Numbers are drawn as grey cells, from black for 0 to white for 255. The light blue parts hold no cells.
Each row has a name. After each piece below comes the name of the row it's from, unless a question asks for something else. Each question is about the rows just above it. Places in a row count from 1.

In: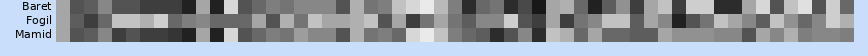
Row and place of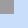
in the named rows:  Mamid, 18
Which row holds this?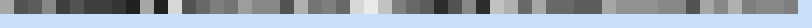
Mamid
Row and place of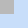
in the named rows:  Baret, 28
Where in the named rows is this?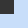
Mamid, 9
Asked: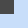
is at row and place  Baret, 34

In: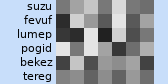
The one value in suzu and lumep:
[120]
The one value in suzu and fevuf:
[163]
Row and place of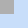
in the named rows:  pogid, 7
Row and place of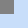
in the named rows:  tereg, 1

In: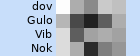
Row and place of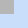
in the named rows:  Gulo, 1
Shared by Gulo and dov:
[173]
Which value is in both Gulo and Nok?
[173]

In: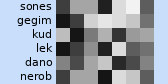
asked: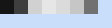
gegim
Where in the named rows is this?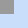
kud, 6
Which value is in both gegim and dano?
[198]
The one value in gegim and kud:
[21]
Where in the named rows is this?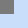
kud, 3

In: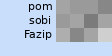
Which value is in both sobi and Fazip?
[164]
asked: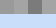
sobi
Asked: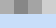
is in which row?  Fazip

